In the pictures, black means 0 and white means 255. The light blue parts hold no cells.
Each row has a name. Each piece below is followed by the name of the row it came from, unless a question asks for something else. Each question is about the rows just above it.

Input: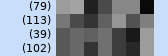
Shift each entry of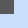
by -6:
[82]
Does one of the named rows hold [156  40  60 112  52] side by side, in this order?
no
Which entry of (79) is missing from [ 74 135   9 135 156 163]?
[32]
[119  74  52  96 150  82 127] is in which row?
(113)
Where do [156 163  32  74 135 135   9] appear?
(79)

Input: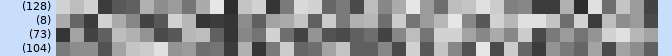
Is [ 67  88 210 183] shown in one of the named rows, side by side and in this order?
yes
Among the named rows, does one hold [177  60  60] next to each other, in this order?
no
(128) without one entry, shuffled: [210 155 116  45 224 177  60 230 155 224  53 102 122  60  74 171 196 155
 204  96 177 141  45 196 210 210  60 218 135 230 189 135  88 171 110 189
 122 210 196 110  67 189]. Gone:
[128]
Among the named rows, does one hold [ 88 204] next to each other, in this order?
no
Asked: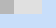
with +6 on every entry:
[189 230 230]
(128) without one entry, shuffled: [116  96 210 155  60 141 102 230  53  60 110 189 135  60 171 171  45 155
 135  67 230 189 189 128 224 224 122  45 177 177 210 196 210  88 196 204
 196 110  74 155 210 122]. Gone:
[218]
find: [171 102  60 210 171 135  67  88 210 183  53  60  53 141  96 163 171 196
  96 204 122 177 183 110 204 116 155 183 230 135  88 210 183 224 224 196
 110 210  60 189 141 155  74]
(8)

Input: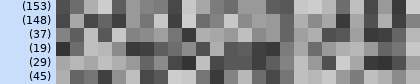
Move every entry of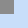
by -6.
[133]
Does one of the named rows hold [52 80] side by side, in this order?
yes
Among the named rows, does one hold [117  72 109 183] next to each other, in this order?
no
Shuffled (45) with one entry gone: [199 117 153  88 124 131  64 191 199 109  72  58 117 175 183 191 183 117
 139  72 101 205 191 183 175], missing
[145]
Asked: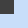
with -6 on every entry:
[58]
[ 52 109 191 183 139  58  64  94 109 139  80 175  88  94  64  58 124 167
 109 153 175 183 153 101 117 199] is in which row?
(19)

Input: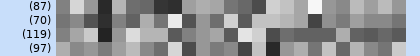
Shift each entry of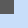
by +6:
[96]
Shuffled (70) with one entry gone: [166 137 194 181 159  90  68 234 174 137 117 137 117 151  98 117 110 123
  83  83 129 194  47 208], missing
[144]
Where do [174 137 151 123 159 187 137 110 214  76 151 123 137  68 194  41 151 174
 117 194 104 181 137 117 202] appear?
(97)
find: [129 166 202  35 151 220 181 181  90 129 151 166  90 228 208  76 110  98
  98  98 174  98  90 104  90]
(119)
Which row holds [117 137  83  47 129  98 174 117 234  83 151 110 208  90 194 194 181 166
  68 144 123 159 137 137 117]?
(70)
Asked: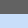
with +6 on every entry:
[104 104]

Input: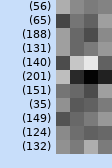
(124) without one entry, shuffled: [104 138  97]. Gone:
[110]
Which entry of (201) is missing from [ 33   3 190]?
[41]
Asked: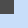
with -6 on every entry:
[70]
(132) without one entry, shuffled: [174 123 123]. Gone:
[145]
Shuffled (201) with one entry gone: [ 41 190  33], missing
[3]
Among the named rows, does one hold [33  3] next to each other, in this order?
no
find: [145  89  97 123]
(35)

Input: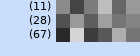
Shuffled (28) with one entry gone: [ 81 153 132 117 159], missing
[94]
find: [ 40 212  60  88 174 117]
(67)
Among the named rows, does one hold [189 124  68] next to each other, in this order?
no
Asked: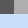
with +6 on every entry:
[ 94 180]
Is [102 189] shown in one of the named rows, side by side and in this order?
no
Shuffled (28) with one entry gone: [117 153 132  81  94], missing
[159]

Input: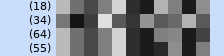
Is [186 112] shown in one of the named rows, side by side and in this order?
yes
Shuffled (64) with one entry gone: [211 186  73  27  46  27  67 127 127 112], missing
[135]
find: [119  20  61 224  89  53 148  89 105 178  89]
(34)
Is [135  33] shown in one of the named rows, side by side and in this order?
no

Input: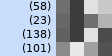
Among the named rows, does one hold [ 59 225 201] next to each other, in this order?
yes
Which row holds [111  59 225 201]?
(58)
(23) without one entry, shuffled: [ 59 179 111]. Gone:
[103]

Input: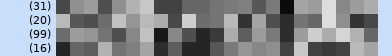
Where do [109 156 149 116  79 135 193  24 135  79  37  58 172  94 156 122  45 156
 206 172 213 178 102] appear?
(99)
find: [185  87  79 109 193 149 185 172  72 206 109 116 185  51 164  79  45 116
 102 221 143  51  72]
(20)
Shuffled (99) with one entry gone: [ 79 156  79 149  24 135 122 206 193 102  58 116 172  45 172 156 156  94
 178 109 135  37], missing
[213]

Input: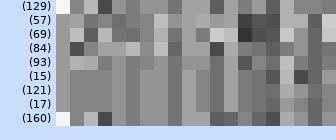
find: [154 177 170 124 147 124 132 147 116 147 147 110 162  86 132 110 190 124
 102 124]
(93)
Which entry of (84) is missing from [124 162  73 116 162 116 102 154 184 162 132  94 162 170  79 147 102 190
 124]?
[139]
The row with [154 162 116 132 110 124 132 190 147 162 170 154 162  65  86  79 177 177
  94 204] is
(57)

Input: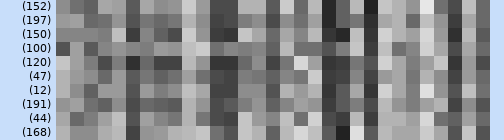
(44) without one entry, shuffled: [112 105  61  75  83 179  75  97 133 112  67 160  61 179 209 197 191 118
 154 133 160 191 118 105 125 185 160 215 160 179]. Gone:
[167]
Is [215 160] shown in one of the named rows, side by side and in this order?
yes
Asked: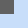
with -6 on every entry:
[91]
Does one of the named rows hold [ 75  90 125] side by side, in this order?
yes
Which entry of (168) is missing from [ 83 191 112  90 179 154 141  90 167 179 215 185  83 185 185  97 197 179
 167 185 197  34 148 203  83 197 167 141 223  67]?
[173]
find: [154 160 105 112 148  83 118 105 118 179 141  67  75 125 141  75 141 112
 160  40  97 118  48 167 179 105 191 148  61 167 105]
(197)

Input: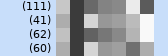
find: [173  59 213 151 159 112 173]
(60)
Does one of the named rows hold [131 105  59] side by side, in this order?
no
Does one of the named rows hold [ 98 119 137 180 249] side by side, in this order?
yes

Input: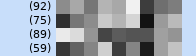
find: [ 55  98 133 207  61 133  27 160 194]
(59)
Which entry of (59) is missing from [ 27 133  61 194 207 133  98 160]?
[55]
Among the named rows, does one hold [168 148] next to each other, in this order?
no
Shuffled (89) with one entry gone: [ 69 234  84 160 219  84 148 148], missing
[92]
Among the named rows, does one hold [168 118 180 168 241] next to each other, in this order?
yes

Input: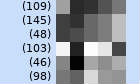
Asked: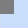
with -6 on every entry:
[119]
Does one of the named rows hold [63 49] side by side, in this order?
yes
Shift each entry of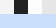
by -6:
[238  28 246 224]
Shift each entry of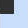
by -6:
[43]
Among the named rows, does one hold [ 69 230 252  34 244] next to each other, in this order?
no
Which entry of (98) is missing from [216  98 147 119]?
[153]
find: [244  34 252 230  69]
(103)

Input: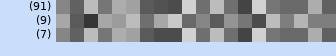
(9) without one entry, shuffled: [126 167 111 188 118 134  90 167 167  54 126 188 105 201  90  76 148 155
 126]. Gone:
[181]
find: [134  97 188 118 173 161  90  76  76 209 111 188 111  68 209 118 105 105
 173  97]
(7)

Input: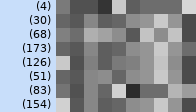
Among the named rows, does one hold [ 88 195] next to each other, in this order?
yes
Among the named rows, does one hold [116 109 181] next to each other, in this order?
no
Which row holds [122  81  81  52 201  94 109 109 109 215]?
(4)
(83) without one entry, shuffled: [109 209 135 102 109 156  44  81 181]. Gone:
[116]
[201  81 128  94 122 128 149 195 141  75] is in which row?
(126)
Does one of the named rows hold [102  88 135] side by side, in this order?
yes

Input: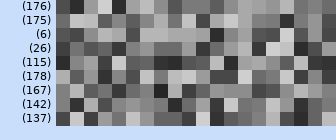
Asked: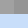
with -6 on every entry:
[155 143]
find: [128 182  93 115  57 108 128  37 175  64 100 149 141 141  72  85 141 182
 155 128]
(167)
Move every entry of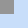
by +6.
[155]
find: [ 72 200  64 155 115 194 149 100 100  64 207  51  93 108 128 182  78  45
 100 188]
(137)
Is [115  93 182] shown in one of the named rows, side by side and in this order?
no

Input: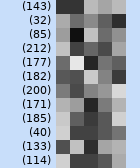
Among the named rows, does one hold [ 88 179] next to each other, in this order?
no
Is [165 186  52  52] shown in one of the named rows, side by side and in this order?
no
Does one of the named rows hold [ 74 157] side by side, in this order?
no

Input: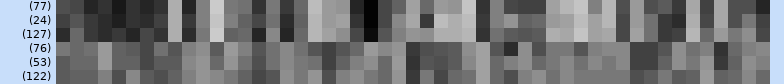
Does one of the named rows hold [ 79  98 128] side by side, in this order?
yes
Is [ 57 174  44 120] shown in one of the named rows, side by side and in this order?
no
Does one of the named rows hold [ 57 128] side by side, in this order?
yes

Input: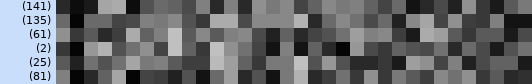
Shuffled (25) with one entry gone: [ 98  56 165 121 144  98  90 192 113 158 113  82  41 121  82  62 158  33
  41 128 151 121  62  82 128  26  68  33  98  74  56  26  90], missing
[186]
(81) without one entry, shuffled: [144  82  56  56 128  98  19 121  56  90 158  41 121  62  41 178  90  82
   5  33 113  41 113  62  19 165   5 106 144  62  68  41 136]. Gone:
[48]
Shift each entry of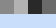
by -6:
[130 172  35 100]

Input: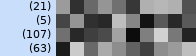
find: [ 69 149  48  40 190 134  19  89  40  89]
(5)
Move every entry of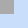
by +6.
[176]
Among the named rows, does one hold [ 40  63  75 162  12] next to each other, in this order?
yes

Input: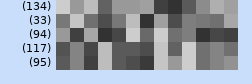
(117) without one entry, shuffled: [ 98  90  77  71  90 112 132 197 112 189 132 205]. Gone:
[83]
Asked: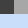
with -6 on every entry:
[ 58 161]
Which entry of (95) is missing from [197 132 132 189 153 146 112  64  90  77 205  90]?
[58]
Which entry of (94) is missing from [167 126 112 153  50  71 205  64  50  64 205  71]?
[105]
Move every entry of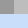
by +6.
[159 195]
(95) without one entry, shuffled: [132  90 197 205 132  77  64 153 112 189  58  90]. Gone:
[146]
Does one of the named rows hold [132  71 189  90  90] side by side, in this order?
yes

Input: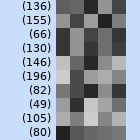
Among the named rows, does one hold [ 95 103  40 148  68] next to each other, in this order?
yes
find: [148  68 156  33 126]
(155)
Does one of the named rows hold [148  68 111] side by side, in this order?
yes
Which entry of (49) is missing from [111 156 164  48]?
[198]

